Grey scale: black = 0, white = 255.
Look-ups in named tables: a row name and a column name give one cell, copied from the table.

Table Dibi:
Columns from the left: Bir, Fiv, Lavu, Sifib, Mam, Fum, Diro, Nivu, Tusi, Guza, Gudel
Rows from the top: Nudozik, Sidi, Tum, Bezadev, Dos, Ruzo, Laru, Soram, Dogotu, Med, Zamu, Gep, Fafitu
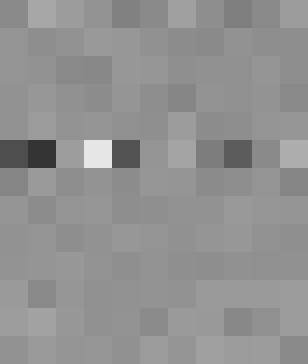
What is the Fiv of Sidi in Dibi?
142
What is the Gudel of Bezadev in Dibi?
137
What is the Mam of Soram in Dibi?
142
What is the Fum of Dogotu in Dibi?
148
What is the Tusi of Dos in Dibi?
142
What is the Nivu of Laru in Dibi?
139
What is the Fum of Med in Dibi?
147
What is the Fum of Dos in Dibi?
143
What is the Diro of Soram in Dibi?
146
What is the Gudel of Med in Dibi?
145

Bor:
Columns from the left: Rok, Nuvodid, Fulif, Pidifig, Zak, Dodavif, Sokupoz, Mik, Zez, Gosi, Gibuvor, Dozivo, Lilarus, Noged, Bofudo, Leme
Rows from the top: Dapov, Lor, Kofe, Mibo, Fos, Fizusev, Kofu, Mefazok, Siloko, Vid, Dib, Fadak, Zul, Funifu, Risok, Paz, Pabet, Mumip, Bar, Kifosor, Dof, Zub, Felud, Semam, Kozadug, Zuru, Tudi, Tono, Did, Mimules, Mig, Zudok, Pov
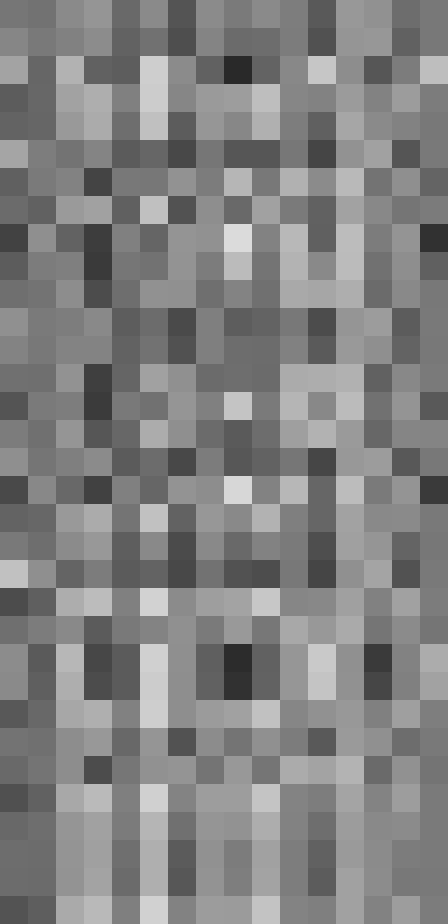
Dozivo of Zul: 90
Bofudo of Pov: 157
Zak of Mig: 111
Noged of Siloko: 124
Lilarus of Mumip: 188
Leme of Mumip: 58
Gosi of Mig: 161
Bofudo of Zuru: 159
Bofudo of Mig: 124
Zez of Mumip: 215
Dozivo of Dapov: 89
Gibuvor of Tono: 171

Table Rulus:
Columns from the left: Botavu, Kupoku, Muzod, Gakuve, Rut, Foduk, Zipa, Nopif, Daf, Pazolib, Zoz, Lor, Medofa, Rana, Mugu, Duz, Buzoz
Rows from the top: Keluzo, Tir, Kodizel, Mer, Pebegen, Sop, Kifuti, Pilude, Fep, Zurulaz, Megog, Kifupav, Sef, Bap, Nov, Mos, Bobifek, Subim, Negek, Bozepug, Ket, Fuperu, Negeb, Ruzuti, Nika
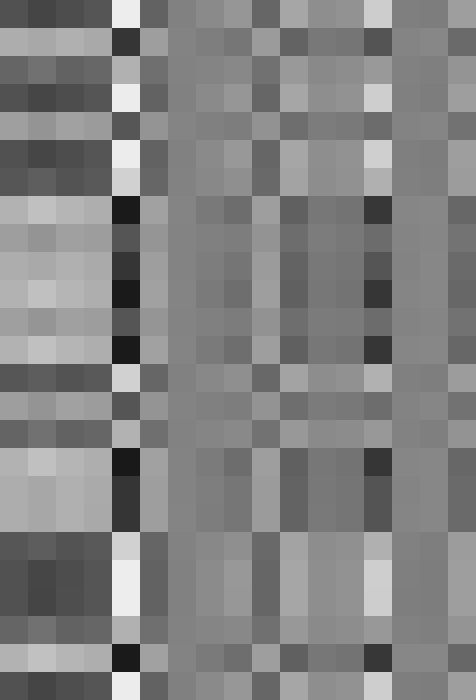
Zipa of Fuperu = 129
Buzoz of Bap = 156
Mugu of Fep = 132
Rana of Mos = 152
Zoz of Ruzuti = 96
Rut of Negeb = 177
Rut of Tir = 53
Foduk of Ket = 98
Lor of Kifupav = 123
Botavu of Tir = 173
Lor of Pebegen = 124
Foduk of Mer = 98
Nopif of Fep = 128
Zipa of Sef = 132
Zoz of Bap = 163
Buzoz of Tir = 106

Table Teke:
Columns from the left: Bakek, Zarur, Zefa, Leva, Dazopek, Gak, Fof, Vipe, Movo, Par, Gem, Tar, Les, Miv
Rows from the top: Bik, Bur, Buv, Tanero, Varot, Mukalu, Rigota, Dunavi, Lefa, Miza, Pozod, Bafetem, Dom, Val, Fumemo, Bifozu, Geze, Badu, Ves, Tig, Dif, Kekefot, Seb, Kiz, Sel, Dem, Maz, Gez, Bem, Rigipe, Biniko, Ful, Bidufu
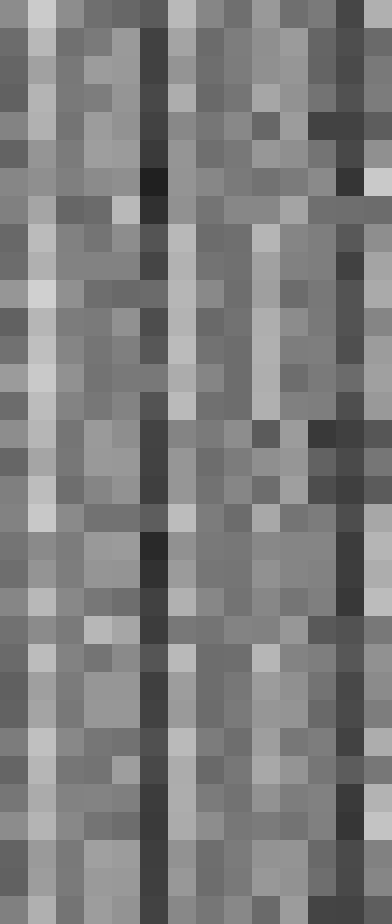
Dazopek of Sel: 150
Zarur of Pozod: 208
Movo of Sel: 119
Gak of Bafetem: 77
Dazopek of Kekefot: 110
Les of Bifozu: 64
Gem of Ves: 116
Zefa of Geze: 119

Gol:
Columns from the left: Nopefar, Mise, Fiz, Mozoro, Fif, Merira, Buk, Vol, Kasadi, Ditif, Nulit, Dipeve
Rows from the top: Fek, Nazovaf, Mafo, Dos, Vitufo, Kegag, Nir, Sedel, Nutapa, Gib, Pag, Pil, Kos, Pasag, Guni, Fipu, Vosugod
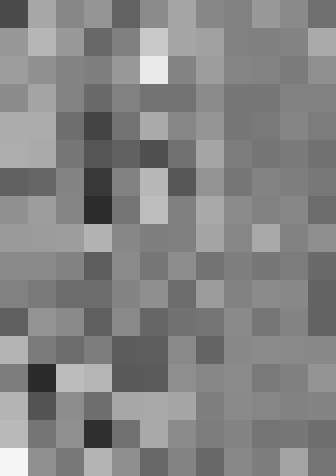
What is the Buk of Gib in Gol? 141
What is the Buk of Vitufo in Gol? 134
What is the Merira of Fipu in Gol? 169
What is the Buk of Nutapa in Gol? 128
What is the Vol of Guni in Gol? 127
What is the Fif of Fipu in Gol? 113
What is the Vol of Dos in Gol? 139
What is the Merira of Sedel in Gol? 189
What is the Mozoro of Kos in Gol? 125
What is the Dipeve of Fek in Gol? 111
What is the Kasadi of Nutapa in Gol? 134
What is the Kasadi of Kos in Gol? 136
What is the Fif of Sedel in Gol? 116
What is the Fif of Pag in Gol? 132
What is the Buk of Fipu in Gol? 139
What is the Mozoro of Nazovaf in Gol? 104
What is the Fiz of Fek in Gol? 135
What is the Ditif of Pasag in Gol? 121
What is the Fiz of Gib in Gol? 130

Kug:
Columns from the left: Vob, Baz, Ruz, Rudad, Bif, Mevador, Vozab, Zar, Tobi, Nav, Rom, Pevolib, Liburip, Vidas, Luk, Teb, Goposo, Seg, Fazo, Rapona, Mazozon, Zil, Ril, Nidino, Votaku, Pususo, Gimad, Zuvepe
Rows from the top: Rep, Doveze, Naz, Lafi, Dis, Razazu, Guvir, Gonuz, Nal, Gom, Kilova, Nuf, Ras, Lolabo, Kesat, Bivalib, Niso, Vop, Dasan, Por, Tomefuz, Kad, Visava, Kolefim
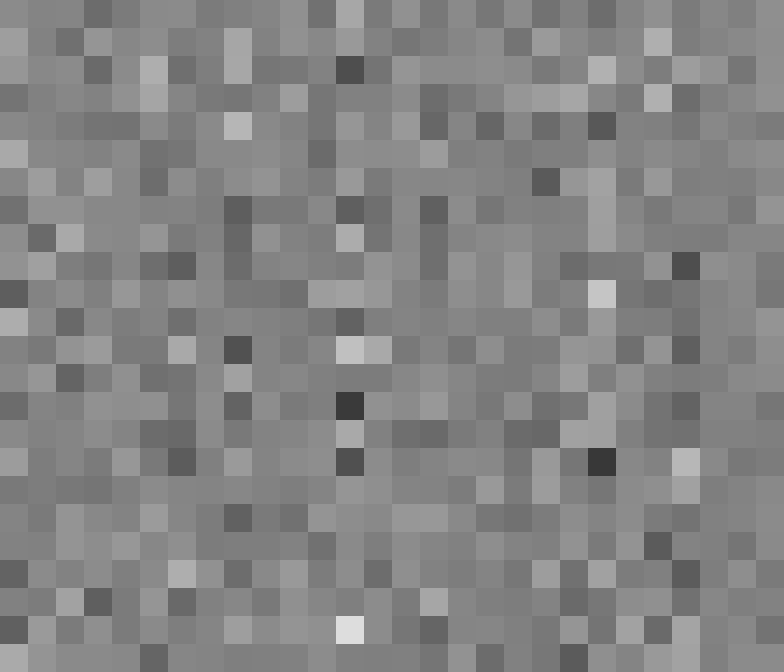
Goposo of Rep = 138
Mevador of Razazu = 114
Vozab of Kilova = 144
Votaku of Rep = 123
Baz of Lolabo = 150
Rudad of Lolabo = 126
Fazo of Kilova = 153
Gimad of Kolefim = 139
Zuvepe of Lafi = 145
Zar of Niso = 128
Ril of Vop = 139
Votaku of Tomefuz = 92
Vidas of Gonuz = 111
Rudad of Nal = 138
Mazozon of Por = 146
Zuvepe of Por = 138
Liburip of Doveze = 153
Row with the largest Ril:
Visava

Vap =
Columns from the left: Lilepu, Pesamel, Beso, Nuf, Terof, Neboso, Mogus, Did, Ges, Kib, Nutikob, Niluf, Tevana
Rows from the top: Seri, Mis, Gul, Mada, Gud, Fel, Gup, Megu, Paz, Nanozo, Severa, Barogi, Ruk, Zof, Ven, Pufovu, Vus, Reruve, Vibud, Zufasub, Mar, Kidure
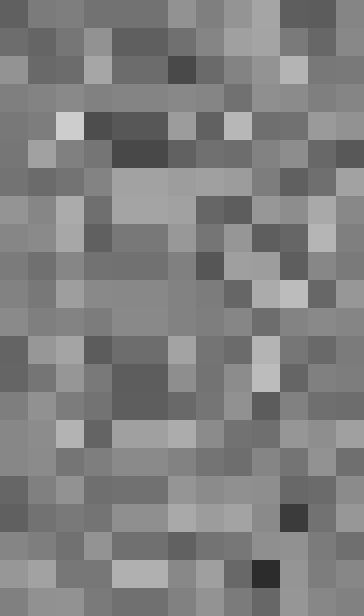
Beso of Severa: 158
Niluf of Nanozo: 135
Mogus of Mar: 136
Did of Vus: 116
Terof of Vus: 138
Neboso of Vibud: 143
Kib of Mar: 44
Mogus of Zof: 142
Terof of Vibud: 143
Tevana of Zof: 125
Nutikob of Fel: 141
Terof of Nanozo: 113
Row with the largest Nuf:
Gul

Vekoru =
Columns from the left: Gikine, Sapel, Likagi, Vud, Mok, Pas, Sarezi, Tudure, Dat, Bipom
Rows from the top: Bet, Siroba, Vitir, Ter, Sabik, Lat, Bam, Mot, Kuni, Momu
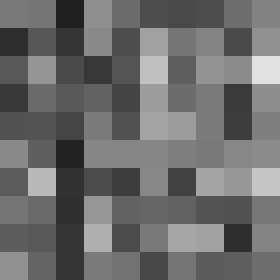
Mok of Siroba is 78
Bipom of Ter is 142
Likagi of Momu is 53
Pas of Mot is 101
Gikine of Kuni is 93
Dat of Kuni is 46
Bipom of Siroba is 144

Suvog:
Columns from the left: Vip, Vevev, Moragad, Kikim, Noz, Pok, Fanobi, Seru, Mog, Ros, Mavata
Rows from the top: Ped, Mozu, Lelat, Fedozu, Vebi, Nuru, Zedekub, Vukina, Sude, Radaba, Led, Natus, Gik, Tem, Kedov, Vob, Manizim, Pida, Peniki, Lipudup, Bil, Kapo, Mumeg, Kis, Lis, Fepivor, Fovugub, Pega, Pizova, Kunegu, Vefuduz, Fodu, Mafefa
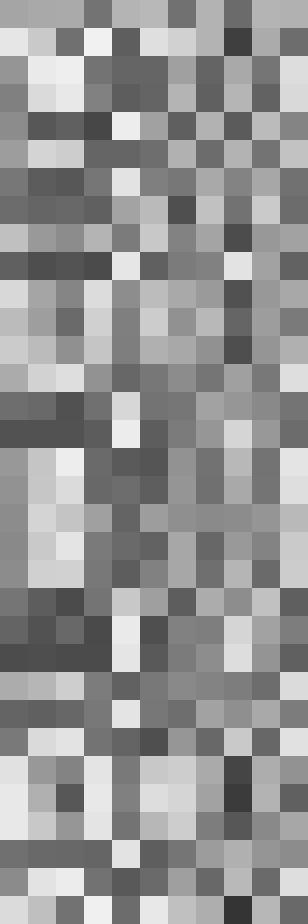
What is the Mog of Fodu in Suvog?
185
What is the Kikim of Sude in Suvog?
180
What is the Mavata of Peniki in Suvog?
185
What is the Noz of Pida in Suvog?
109
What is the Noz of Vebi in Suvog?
237
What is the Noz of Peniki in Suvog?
100
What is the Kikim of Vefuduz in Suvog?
101
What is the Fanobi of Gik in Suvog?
168
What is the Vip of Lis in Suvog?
172
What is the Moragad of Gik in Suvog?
144
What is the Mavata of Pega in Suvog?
146
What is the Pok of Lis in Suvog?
120
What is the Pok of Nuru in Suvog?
110
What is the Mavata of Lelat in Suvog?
221
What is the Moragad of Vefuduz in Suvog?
104
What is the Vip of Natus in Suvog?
187
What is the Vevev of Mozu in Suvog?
201
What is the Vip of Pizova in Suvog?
232
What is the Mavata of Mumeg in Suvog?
125

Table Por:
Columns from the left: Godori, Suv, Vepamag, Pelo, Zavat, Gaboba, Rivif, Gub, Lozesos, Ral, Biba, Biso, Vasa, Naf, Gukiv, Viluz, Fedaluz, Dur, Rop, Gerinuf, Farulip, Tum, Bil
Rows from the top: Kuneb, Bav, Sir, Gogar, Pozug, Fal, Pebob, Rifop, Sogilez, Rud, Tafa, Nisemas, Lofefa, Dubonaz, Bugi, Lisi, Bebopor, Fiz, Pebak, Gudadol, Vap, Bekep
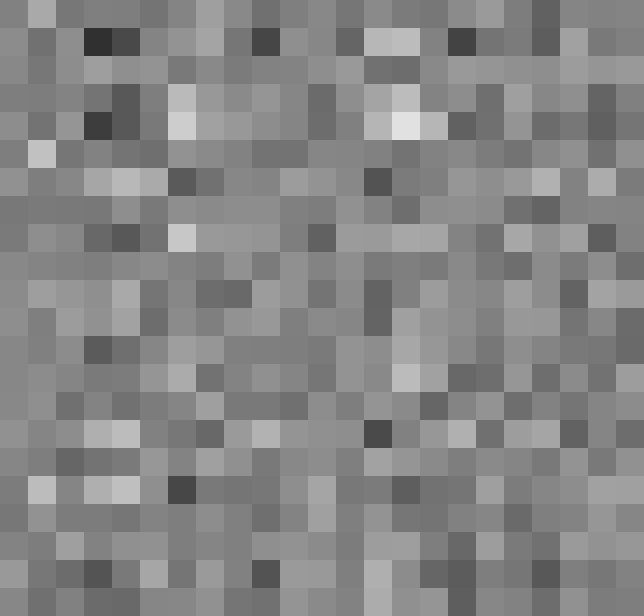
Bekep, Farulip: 145
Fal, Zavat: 116
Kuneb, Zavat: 126
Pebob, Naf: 83
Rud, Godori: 136
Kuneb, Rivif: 132
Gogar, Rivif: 186
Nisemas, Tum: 135
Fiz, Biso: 165
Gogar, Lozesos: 138
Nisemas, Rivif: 139
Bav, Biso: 135
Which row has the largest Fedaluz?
Lisi

